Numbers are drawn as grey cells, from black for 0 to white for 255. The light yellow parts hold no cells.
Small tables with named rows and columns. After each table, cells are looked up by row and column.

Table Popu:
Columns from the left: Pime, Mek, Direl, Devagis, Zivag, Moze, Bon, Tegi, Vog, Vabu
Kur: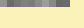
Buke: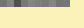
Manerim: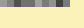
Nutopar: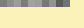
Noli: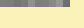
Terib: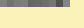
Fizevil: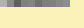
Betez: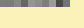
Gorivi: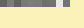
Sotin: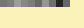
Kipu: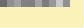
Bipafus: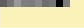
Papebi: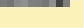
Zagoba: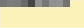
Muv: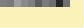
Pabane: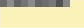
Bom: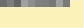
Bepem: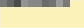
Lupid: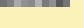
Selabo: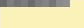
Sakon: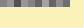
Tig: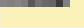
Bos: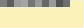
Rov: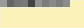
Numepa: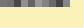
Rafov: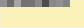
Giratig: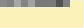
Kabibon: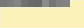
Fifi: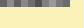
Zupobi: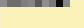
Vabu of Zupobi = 133
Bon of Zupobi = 142
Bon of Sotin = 149
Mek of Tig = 127
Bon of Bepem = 107
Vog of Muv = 38
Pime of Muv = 126
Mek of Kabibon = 125
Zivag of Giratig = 162
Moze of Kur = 139
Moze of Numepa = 153
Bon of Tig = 106
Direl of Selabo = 116
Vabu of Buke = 118
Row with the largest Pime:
Fizevil

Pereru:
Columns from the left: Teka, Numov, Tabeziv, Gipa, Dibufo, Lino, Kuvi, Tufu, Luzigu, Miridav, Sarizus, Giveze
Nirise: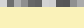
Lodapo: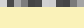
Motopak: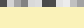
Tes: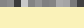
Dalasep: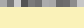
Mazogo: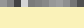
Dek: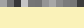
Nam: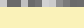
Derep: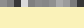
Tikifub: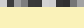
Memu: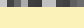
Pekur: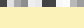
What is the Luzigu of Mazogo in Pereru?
158
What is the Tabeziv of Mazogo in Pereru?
67
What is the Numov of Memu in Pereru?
68
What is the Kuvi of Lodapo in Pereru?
209
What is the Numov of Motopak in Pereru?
211
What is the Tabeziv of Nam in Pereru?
106
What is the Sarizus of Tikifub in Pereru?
118
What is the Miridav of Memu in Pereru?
65
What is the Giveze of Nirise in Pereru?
171
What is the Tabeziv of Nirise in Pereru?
175
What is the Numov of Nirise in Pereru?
110
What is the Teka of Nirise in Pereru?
213
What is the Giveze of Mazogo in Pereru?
80
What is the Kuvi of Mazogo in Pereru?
136
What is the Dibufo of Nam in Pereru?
107
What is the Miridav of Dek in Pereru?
124
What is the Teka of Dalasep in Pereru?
170
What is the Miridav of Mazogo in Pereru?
144

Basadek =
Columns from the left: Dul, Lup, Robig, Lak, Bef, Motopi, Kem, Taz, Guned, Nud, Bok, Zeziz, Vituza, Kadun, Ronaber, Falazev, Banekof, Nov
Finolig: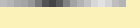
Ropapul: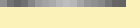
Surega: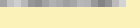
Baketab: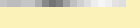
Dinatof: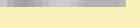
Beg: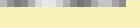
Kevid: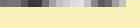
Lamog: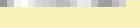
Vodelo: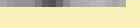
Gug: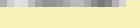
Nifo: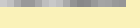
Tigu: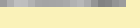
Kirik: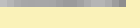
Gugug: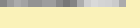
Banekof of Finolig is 190
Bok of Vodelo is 166
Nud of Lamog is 187
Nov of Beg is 140
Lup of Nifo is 193
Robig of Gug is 226
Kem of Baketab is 136
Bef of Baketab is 197
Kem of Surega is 162
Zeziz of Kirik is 162
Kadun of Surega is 153
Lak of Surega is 184
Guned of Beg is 209
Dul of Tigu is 156
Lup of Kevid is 118
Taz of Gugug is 157
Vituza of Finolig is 195
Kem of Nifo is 190
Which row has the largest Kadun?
Baketab

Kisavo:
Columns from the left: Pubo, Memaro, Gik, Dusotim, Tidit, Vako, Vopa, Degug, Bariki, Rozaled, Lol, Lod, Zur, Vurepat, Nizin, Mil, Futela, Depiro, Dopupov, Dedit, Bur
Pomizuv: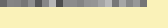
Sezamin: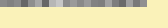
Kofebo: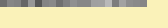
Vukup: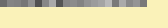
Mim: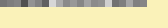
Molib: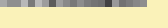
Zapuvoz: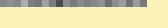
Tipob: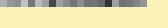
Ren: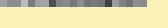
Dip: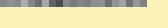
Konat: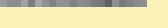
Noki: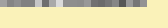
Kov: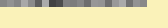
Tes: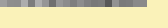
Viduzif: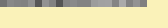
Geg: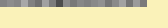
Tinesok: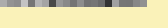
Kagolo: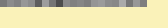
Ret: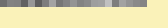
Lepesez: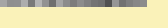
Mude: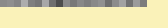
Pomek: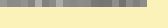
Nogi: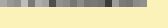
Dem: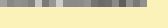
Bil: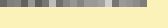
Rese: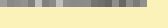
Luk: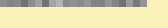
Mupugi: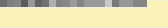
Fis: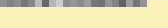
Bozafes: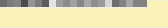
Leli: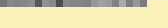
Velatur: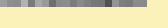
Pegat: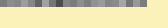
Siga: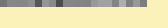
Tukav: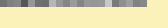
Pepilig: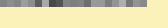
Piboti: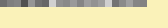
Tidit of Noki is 129
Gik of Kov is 133
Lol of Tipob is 116
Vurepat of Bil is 153
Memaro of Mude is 143
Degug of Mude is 111
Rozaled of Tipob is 137
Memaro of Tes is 142
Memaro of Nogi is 151
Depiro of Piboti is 138
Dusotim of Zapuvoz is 173
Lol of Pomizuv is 140
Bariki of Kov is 77
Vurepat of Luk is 132
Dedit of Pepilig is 147
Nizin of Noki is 107
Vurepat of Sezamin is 130
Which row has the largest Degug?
Bozafes

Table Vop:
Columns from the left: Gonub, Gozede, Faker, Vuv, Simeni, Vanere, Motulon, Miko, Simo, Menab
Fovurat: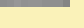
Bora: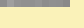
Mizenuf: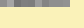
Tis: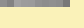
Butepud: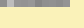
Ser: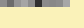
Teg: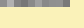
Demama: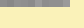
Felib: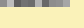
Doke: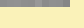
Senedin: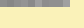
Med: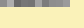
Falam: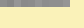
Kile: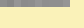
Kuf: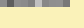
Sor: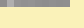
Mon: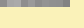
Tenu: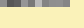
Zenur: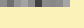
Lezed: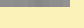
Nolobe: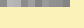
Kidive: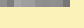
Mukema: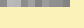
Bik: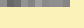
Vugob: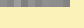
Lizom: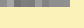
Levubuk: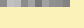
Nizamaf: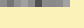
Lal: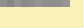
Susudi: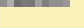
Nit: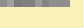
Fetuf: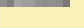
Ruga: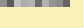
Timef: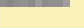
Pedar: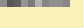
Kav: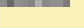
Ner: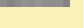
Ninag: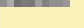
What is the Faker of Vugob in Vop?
156
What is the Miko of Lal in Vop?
143
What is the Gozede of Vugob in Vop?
134
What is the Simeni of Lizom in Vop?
124
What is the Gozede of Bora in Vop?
159
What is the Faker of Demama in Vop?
145
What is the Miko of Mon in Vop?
144
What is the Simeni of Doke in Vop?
141
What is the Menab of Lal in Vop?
149
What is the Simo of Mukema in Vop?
143
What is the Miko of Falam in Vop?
143
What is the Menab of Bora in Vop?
137
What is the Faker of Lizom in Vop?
117

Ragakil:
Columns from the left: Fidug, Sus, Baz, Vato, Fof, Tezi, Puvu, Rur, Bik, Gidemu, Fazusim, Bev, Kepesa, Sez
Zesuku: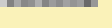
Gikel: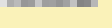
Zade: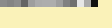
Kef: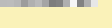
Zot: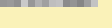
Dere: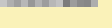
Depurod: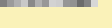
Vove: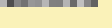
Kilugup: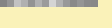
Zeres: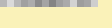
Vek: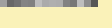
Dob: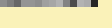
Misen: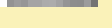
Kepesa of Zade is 169
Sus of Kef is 188
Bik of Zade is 158
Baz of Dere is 159
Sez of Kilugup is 136
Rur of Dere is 183
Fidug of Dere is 198
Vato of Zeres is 160
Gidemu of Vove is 180
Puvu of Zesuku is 132
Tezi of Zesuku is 175
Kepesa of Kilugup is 138

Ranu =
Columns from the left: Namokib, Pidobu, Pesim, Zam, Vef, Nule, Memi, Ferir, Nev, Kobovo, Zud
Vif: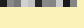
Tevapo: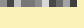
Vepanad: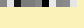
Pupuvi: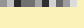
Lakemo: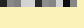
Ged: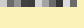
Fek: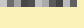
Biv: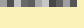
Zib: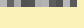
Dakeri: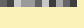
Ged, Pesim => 147
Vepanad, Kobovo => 139
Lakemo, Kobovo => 13
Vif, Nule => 39
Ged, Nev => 53
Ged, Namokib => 204
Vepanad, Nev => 135
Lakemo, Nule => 42
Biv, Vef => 94
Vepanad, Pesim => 26
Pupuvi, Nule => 166
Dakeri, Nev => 169

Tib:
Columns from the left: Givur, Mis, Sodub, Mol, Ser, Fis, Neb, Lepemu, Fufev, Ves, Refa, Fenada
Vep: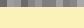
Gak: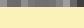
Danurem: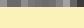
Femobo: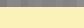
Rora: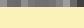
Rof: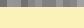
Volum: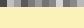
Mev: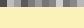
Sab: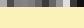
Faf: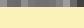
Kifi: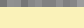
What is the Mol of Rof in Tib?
113
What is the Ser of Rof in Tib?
134
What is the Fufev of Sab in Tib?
149
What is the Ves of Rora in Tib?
157
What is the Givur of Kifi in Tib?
119
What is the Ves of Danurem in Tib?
162

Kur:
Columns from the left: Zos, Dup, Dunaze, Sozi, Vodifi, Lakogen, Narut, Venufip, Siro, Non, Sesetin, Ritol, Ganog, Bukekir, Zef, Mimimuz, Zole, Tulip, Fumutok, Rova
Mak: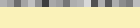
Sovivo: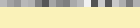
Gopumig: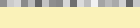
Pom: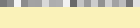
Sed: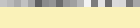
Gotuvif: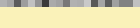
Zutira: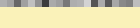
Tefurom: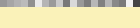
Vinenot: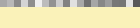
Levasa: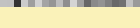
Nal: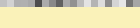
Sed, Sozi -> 193
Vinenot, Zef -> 135
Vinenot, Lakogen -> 239
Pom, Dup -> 141
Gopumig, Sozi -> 138
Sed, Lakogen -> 96
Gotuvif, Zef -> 165

